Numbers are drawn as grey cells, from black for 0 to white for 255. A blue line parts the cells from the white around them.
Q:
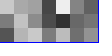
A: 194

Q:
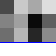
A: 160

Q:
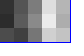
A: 91

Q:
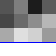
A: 106

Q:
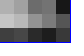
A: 184

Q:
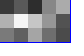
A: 245
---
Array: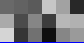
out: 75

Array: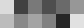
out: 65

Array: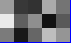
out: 95

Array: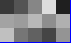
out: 156

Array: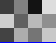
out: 96

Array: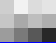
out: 169
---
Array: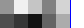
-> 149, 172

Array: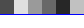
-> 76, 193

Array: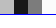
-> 190, 251

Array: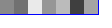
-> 137, 164

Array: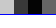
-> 201, 101

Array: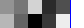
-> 147, 237
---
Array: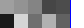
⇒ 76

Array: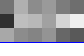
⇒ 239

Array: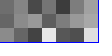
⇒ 168

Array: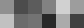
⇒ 157

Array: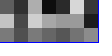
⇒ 28

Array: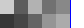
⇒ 136
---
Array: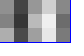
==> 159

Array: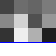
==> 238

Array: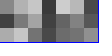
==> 108

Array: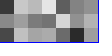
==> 107

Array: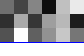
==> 146

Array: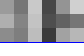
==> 58

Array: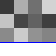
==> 204

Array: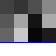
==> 199

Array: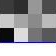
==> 220

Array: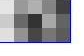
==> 70
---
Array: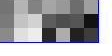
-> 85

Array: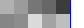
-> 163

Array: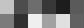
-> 224

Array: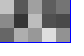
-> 80

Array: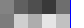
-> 229

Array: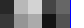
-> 20

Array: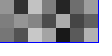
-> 69

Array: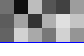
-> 224
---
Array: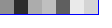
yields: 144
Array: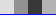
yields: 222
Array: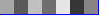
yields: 167
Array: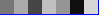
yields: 119
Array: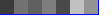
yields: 59
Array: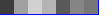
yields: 61
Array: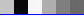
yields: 196
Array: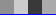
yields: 144
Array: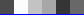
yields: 75
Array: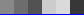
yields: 136
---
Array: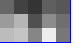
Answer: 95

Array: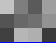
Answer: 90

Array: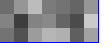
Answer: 101

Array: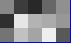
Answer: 103

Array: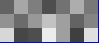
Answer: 173

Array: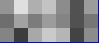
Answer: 81

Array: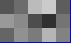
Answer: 203
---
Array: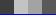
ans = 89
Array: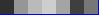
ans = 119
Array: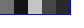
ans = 41
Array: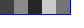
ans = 116
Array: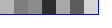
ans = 213
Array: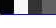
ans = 98
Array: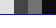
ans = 14
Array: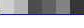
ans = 54
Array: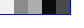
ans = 74
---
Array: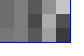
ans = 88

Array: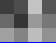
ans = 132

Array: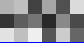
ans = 86

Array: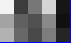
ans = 73

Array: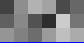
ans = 155

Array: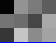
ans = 197
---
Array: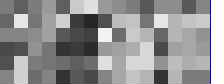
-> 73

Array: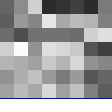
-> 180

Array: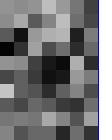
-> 90

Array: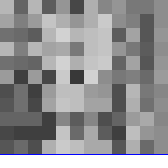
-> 100

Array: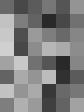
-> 99
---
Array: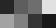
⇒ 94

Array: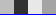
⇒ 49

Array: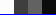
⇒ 62

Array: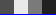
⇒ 233

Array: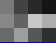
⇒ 67

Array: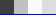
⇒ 192

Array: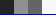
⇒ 144
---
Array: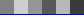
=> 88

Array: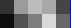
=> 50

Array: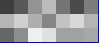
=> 74

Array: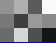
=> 63

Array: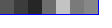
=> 60

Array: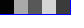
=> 59

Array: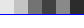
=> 65

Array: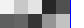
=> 53

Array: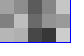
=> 71
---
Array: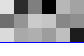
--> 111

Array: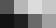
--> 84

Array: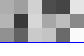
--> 181

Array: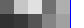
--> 99

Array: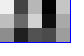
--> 190

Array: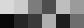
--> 217
